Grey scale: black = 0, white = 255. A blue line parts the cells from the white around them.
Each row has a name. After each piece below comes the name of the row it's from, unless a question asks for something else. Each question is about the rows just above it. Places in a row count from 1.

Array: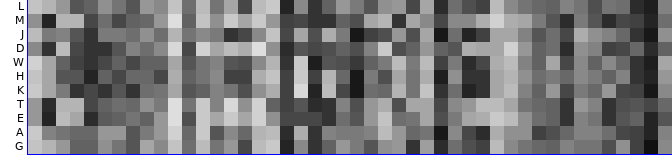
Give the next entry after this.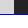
[187]
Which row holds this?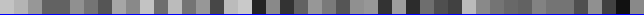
G
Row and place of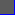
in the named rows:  E, 6
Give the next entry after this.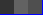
[166]
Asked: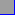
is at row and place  G, 29
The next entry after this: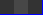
[85]
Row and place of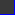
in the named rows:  W, 24

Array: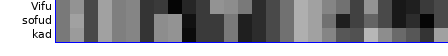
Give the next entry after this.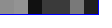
[44]
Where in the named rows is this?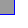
kad, 2
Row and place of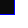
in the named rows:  kad, 10
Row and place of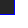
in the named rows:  Vifu, 10

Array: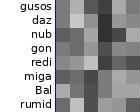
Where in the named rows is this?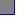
gon, 6
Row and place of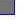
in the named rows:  Bal, 2
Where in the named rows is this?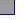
rumid, 4
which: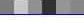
daz
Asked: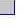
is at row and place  daz, 2
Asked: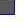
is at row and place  gusos, 3

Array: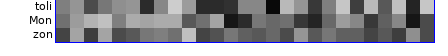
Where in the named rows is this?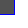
zon, 12
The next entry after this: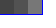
[96]
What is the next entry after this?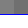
[192]

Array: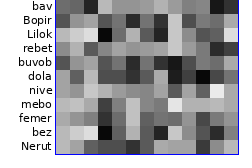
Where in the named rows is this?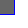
bav, 2
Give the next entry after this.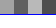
[78]
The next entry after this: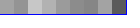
[163]
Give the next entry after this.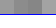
[90]

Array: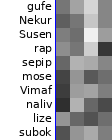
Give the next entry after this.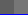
[198]
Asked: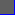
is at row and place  Nekur, 1

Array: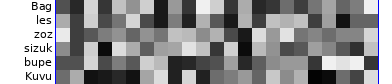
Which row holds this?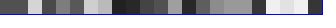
bupe
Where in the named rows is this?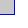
Kuvu, 16
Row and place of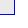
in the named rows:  zoz, 1
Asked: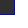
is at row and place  sizuk, 22

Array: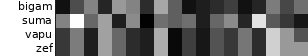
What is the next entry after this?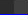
[17]
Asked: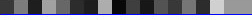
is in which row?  zef

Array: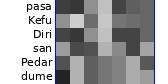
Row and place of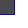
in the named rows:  san, 2
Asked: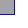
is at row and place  san, 7
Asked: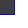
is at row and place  pasa, 1

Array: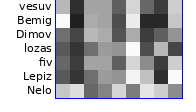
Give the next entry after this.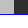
[250]
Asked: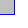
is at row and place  Lepiz, 7
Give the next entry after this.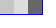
[132]
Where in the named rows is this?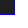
Bemig, 2
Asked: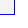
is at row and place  Lepiz, 6

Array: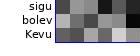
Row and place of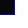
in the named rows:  bolev, 6
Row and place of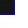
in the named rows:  sigu, 4
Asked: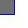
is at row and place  bolev, 2
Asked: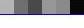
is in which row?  bolev
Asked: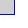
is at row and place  Kevu, 5

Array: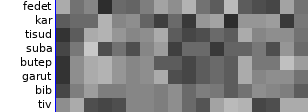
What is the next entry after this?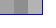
[114]
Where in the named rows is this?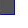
tiv, 11
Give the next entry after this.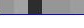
[57]
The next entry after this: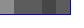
[106]
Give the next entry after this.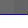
[126]

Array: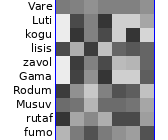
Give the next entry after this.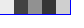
[207]
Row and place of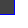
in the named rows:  Gama, 2
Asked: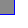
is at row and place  rutaf, 3
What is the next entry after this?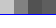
[193]
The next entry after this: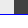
[145]

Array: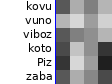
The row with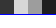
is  Piz
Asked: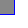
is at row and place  zaba, 3
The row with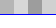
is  vuno

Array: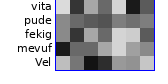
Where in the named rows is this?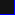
Vel, 3
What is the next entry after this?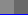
[91]
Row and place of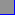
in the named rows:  Vel, 6
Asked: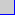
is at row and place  fekig, 6
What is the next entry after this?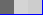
[91]
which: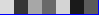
vita
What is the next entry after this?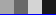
[91]

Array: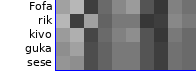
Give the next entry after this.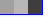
[106]
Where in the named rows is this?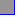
sese, 1
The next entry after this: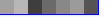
[55]

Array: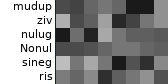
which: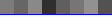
ris
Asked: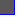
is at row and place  nulug, 8
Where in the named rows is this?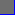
nulug, 2
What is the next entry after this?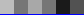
[47]
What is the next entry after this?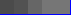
[102]
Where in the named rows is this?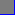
ris, 1
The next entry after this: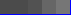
[118]

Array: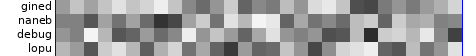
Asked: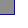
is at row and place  lopu, 20
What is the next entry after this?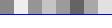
[149]
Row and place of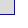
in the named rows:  gined, 19
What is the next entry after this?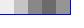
[204]
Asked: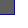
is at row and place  lopu, 7

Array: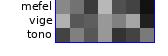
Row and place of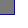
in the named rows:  tono, 7
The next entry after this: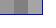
[32]
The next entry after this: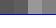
[165]
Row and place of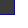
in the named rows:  mefel, 3

